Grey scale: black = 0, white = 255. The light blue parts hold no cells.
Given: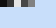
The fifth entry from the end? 15
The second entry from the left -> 55
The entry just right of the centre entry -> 71

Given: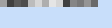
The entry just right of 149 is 106
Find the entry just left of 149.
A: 121
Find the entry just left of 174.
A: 214
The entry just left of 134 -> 64

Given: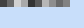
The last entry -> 130
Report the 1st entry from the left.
65
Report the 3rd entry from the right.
142

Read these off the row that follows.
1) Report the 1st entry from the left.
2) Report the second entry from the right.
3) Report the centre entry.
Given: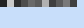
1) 34
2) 121
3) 91
